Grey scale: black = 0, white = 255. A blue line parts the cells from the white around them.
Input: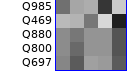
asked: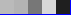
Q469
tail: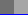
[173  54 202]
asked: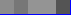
Q880

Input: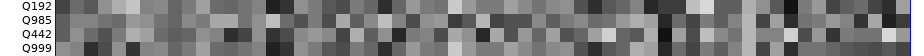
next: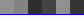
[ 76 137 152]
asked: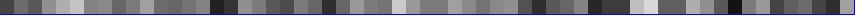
Q192
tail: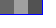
[102 160 208 102  88 174  18 160  76 190 137 115 182 131 131 208  76 152
  52 123 115 115 216 152]
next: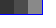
[152 137  68]
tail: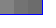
[152 144 115 102 137 123 168 168 115 144 190 108  82 123  76 168  95 137
 190 131  76 144 152  60  88 182  68  82  82 137  95 123 137 108 115 152
 174 160  39 108  68 123  95 131 182  68 160  46 115 123 152 131  52 168
  33  60]
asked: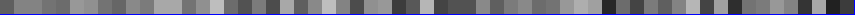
Q985
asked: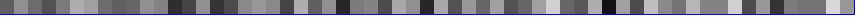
Q442

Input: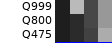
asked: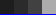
Q475
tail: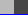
[152]
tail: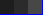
[152]

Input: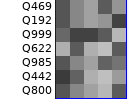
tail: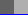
[191 155]
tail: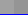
[66]
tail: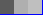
[91]
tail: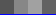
[116]
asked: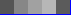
Q800
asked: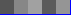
Q469

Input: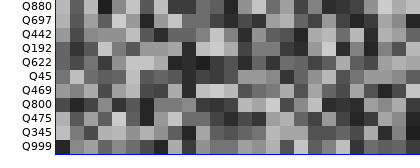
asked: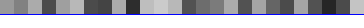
Q469
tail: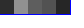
[171 184 109 184  45 177 159 101]
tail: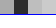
[184  82 109 123 171  82 165 101  75 165  82  38  75 196]
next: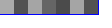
[ 38  75 196]
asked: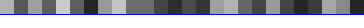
Q475

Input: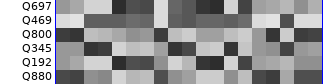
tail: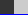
[61 67]
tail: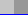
[144  67 152 160]
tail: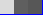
[102 102  95 108 219 226  79 219 219]
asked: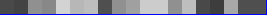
Q880
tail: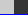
[197 152 144  67 152 160]
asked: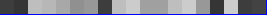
Q800

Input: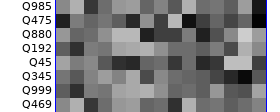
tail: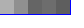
[151  88  81 163]
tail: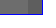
[124  75 176 137]
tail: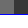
[109  40  55 190 190  63]
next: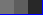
[144  63 184]

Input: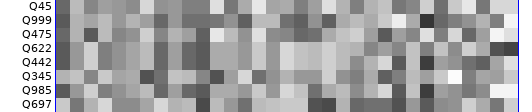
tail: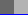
[ 90 187 134 146 207 134 179 159  96 231 187 146 223 140 134 104 112 171
 194 207 159  90 159 134 223 127 215 104 159 244 223]
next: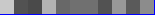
[146 207 171]
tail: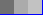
[207 159  90 159 134 223 127 215 104 159 244 223]
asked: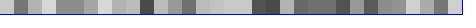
Q697

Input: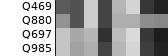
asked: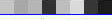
Q697
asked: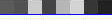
Q469
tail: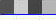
[212  55  34]
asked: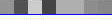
Q880

